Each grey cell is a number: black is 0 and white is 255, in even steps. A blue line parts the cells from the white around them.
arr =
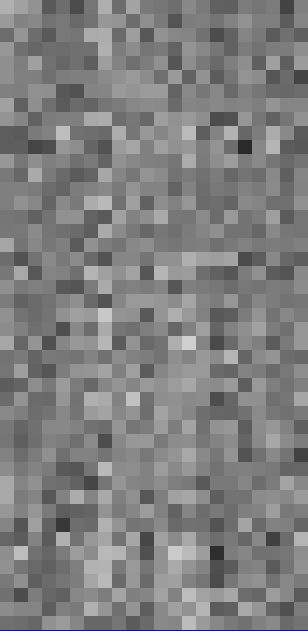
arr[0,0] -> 176
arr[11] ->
[151, 119, 142, 127, 132, 112, 122, 100, 146, 135, 128, 126, 118, 171, 123, 142, 156, 123, 137, 118, 105, 115]
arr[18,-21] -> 82
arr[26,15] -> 106
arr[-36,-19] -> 130
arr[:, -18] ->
[109, 120, 121, 108, 102, 125, 88, 91, 127, 190, 150, 132, 106, 101, 137, 145, 112, 127, 121, 129, 89, 129, 145, 79, 134, 119, 125, 155, 149, 135, 136, 125, 111, 89, 110, 130, 93, 56, 176, 123, 110, 117, 96, 128, 155]
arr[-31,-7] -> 110
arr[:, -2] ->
[67, 92, 112, 124, 94, 107, 104, 133, 118, 137, 92, 105, 95, 105, 112, 91, 119, 122, 104, 84, 120, 115, 136, 112, 122, 109, 120, 115, 118, 113, 130, 138, 116, 101, 164, 136, 120, 128, 108, 119, 116, 135, 136, 80, 106]
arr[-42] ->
[151, 112, 102, 110, 108, 112, 113, 176, 125, 140, 117, 122, 99, 148, 135, 118, 98, 124, 115, 125, 124, 142]
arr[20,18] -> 116
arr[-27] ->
[109, 82, 114, 137, 121, 138, 105, 83, 133, 134, 116, 144, 145, 175, 161, 158, 163, 75, 93, 136, 104, 93]
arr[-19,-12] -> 92
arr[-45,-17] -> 75
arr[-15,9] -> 117
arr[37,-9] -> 113
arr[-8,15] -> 83
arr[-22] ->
[140, 128, 111, 118, 79, 136, 109, 170, 117, 111, 126, 137, 102, 129, 159, 100, 130, 143, 161, 124, 112, 150]
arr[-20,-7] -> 139
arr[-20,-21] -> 122
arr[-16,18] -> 138
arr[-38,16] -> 130
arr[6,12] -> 99
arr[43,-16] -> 176
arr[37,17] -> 164
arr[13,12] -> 99
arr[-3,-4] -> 103
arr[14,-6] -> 100
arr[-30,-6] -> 153
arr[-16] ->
[137, 126, 109, 115, 135, 116, 155, 163, 135, 148, 110, 163, 146, 134, 110, 102, 101, 113, 138, 119, 113, 122]
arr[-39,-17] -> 81
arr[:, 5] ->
[75, 105, 117, 112, 112, 127, 81, 107, 127, 113, 141, 112, 90, 124, 121, 145, 107, 90, 138, 111, 85, 143, 160, 136, 152, 116, 147, 123, 115, 116, 130, 111, 130, 86, 98, 172, 97, 110, 115, 156, 127, 125, 135, 122, 134]
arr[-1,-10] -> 134
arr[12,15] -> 124
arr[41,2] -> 95
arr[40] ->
[145, 117, 105, 96, 110, 127, 178, 179, 122, 153, 117, 146, 170, 148, 131, 78, 91, 127, 131, 90, 116, 146]

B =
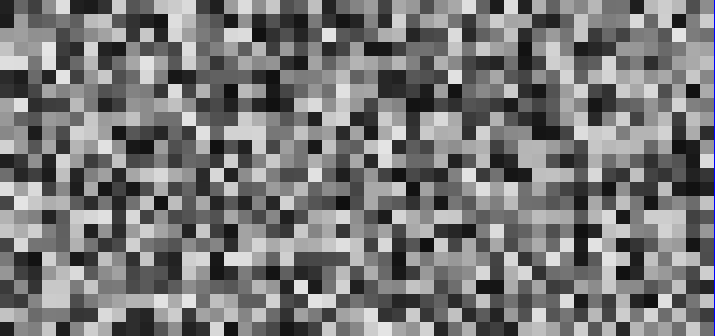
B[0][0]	33
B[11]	[31, 54, 144, 36, 212, 155, 60, 93, 194, 72, 81, 127, 57, 104, 98, 55, 206, 62, 128, 200, 142, 116, 175, 136, 73, 168, 40, 219, 157, 105, 105, 176, 32, 87, 189, 26, 39, 182, 178, 83, 33, 58, 176, 109, 153, 96, 48, 98, 83, 24, 220]
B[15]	[179, 142, 129, 35, 91, 204, 214, 224, 60, 216, 65, 147, 73, 84, 103, 82, 167, 116, 71, 135, 31, 76, 171, 183, 215, 142, 78, 27, 212, 175, 136, 202, 200, 123, 91, 113, 106, 154, 188, 176, 169, 90, 182, 217, 23, 125, 205, 205, 199, 65, 86]
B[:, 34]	[98, 137, 97, 201, 47, 115, 137, 79, 68, 209, 177, 189, 58, 222, 162, 91, 126, 76, 135, 215, 22, 195, 92, 49]
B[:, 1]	[102, 157, 159, 149, 221, 29, 39, 224, 99, 151, 155, 54, 38, 162, 228, 142, 174, 216, 41, 65, 138, 57, 170, 138]
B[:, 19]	[199, 82, 48, 62, 148, 17, 25, 17, 135, 119, 70, 200, 126, 156, 38, 135, 76, 170, 99, 20, 150, 209, 107, 72]
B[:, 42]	[183, 140, 58, 39, 94, 182, 71, 22, 41, 201, 198, 176, 216, 83, 168, 182, 36, 226, 90, 107, 140, 115, 184, 87]
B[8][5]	105
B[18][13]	207
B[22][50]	60
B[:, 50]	[141, 204, 112, 163, 191, 135, 171, 118, 153, 44, 151, 220, 54, 32, 194, 86, 152, 79, 77, 206, 37, 196, 60, 112]
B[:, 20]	[80, 42, 80, 154, 47, 139, 70, 38, 87, 121, 158, 142, 73, 132, 210, 31, 54, 195, 207, 96, 34, 76, 49, 22]
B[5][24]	187
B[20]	[58, 138, 52, 200, 200, 124, 197, 120, 122, 75, 90, 62, 92, 141, 119, 97, 87, 114, 182, 150, 34, 226, 27, 116, 210, 31, 84, 139, 134, 195, 179, 71, 110, 186, 22, 21, 172, 95, 165, 60, 70, 164, 140, 200, 139, 138, 87, 111, 192, 55, 37]
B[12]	[110, 38, 63, 28, 191, 37, 128, 160, 38, 166, 198, 216, 172, 147, 41, 215, 32, 141, 205, 126, 73, 75, 225, 95, 30, 87, 150, 66, 18, 73, 54, 36, 129, 227, 58, 114, 21, 26, 191, 193, 181, 92, 216, 68, 51, 192, 67, 52, 90, 34, 54]
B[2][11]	38
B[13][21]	185
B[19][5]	218
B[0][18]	143
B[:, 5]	[32, 95, 109, 42, 105, 64, 151, 186, 105, 211, 181, 155, 37, 29, 92, 204, 191, 177, 26, 218, 124, 77, 53, 134]
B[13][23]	140
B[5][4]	227
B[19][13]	197
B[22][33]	41
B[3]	[195, 149, 157, 229, 61, 42, 214, 35, 26, 142, 78, 103, 69, 220, 98, 128, 163, 94, 183, 62, 154, 79, 140, 39, 69, 159, 22, 23, 64, 112, 113, 100, 196, 119, 201, 162, 149, 18, 151, 211, 129, 27, 39, 53, 153, 151, 134, 106, 121, 170, 163]
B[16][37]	98
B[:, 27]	[67, 41, 174, 23, 137, 39, 39, 146, 204, 170, 228, 219, 66, 169, 102, 27, 162, 216, 97, 105, 139, 76, 50, 228]
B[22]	[194, 170, 107, 124, 123, 53, 55, 218, 193, 46, 37, 163, 204, 57, 163, 142, 193, 133, 198, 107, 49, 160, 123, 58, 162, 179, 223, 50, 61, 203, 54, 109, 193, 41, 92, 35, 154, 82, 222, 85, 118, 66, 184, 69, 205, 119, 213, 109, 190, 99, 60]
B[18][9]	48
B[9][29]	52
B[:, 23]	[35, 52, 228, 39, 99, 148, 112, 144, 201, 158, 193, 136, 95, 140, 71, 183, 168, 199, 75, 110, 116, 216, 58, 201]
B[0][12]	203

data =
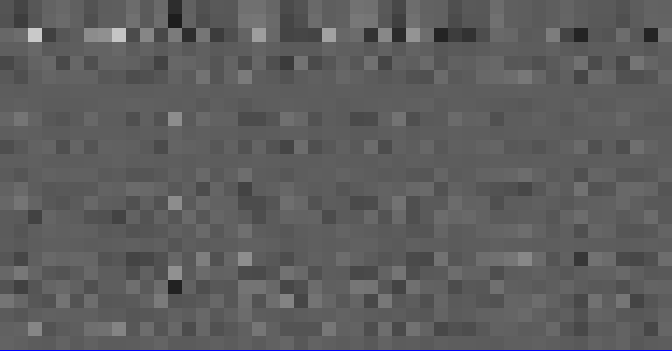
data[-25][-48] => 84
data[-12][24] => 85
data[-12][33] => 94
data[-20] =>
[89, 79, 94, 101, 98, 99, 99, 87, 89, 77, 80, 86, 99, 91, 115, 85, 100, 123, 93, 91, 83, 92, 96, 93, 103, 97, 92, 88, 91, 82, 80, 107, 89, 92, 104, 105, 109, 120, 102, 87, 96, 70, 106, 103, 81, 80, 85, 103]
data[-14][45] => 94
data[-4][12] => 84
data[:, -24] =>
[96, 97, 103, 95, 99, 103, 94, 91, 91, 93, 97, 93, 99, 85, 92, 91, 100, 94, 109, 92, 96, 88, 99, 97, 92]
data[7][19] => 94
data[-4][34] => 85
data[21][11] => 123
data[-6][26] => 74
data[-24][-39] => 113
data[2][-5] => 84
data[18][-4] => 74
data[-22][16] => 92
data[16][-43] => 97
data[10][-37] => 75
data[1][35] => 113
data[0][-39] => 108
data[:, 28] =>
[72, 64, 43, 89, 98, 91, 94, 94, 115, 96, 97, 92, 92, 96, 115, 106, 92, 90, 90, 117, 68, 88, 93, 74, 92]
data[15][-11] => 94
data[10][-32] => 98
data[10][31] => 88
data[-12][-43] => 88
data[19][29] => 78
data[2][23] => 162
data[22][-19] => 88
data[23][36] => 97
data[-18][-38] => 96
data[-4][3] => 82
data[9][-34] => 95
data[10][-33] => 87
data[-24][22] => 109
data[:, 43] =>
[90, 89, 84, 93, 93, 103, 94, 92, 96, 94, 93, 94, 99, 86, 97, 96, 99, 93, 108, 97, 90, 95, 98, 90, 94]
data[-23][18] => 158
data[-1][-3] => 88
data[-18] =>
[94, 96, 94, 92, 92, 92, 93, 95, 95, 97, 96, 95, 93, 94, 89, 95, 92, 88, 93, 94, 95, 94, 93, 94, 91, 93, 94, 95, 94, 96, 97, 91, 94, 94, 92, 91, 90, 88, 92, 94, 93, 98, 91, 92, 96, 96, 95, 92]
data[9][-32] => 94
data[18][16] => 103
